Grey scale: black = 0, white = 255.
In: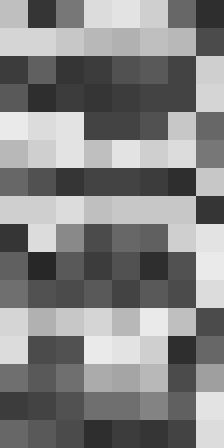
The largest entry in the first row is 227
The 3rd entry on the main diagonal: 53
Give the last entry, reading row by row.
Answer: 220
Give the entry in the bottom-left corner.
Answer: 103
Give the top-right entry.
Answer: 46
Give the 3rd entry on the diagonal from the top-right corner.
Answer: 89
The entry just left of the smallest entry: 96
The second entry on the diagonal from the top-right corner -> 184
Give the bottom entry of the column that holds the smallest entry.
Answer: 89
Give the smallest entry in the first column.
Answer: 53
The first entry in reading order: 191
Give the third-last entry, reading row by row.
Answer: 53
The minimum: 39
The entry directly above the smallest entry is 220
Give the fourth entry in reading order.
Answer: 220
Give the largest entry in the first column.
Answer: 234
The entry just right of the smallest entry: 89
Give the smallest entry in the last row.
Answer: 46

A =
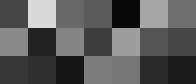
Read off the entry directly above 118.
158
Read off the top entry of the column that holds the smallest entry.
8
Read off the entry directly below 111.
69
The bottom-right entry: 28
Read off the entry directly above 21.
131
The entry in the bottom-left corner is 55

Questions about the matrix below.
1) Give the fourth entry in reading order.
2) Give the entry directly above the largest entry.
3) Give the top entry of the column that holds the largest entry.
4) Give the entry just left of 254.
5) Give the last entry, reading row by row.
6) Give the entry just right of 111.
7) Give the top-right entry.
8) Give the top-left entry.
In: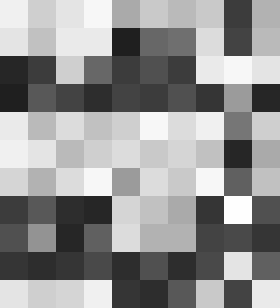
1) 247
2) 96
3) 60
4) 53
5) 234
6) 220
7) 178
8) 240

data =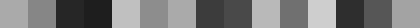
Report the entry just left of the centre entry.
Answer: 170
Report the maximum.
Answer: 206

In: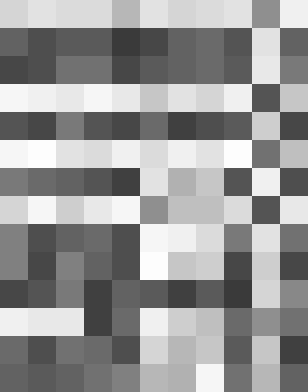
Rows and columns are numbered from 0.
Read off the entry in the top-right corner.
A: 240
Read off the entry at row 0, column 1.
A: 226
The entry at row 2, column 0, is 71
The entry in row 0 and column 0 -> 213
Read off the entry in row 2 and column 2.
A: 113
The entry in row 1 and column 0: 98
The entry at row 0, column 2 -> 219
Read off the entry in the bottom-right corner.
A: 98
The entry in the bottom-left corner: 98
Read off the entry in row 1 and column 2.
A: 90

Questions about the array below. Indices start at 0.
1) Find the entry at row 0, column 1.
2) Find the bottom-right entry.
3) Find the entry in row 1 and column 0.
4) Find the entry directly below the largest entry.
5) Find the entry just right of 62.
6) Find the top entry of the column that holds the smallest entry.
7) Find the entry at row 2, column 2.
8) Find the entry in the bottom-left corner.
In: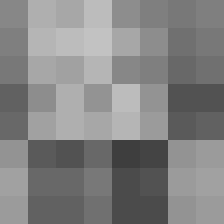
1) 175
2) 155
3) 127
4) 181
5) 68
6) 141
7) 161
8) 155

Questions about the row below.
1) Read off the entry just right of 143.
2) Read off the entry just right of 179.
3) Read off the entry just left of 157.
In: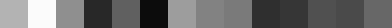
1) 40
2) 251
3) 12
